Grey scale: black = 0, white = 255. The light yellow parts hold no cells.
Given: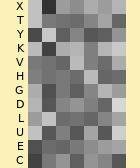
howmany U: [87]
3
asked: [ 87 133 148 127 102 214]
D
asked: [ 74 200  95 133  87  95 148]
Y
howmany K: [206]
0
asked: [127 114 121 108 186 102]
H
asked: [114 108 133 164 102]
T

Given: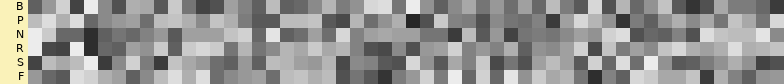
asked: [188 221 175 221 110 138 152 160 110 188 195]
F
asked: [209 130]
R
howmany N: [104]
5

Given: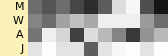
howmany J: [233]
0
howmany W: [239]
3
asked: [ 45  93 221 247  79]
M

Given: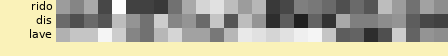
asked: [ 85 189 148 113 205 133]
dis
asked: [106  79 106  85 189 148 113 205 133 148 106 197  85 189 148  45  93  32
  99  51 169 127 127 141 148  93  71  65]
dis
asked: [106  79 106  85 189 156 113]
rido
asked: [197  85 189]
dis

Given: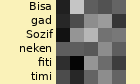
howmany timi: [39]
1
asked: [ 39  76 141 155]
gad
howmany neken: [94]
3
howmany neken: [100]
0
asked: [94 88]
neken

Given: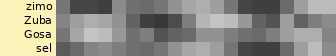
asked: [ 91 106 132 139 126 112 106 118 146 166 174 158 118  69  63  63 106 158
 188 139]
sel
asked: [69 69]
zimo
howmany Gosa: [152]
1
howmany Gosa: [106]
2
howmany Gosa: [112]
2

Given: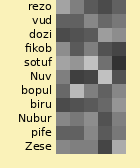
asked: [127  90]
rezo
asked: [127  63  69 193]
Nuv
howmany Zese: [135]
1
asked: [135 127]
Zese
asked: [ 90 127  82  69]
fikob
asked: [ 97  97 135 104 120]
vud

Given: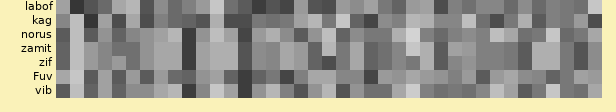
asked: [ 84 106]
labof
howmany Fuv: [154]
7
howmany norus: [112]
1
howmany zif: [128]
2
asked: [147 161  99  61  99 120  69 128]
Fuv

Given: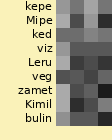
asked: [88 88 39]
bulin
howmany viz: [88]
3
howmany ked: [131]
1
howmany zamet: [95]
1

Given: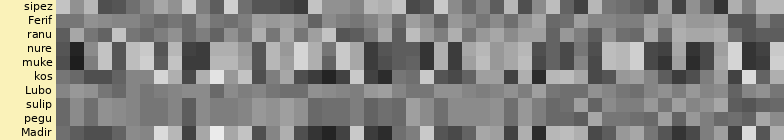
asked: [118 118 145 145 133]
Lubo
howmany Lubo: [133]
12

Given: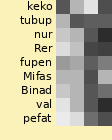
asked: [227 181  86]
val
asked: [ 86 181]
keko
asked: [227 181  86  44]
val
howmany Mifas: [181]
3
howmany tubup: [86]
1
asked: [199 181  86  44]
nur

